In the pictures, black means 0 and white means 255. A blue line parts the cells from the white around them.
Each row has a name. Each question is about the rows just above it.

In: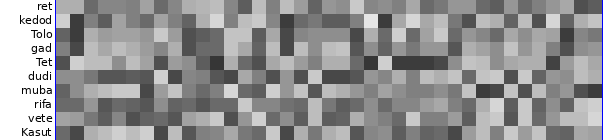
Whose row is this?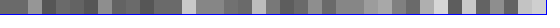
rifa
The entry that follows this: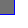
[106]
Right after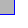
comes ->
[189]
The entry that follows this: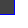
[156]

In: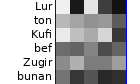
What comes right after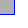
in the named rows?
[124]
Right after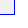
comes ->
[25]

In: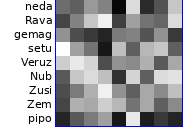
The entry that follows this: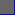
[219]
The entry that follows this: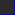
[83]
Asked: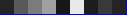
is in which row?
pipo

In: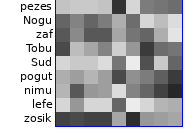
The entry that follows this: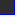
[151]
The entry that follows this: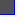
[201]
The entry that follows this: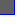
[59]
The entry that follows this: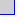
[151]
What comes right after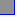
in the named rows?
[124]

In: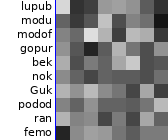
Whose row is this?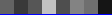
modu
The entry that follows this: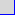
[50]
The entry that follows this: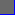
[222]

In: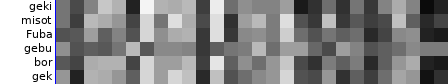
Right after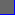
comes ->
[74]
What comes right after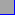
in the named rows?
[150]

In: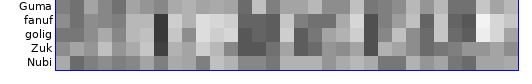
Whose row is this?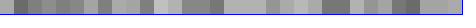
Nubi
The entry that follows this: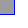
[192]

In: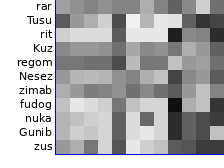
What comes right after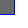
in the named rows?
[213]
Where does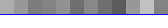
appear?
zimab
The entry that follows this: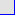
[97]
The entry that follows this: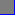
[131]
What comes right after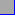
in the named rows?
[137]
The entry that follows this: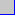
[213]
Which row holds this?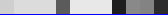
rit

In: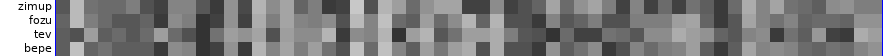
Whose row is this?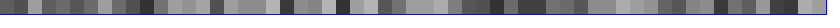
tev
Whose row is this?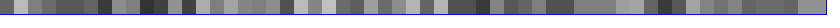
fozu
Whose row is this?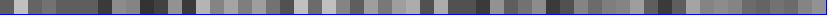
bepe
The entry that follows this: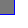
[158]
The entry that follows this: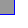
[65]
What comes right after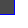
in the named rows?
[180]

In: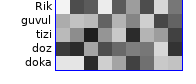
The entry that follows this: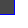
[99]
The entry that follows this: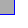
[194]

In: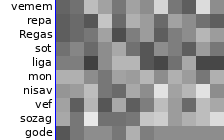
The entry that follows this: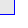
[113]
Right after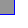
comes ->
[156]
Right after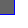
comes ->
[113]
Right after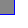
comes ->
[106]

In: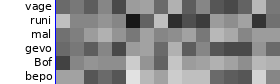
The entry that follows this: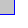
[156]
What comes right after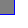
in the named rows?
[156]
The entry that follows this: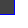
[134]
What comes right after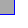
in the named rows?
[134]

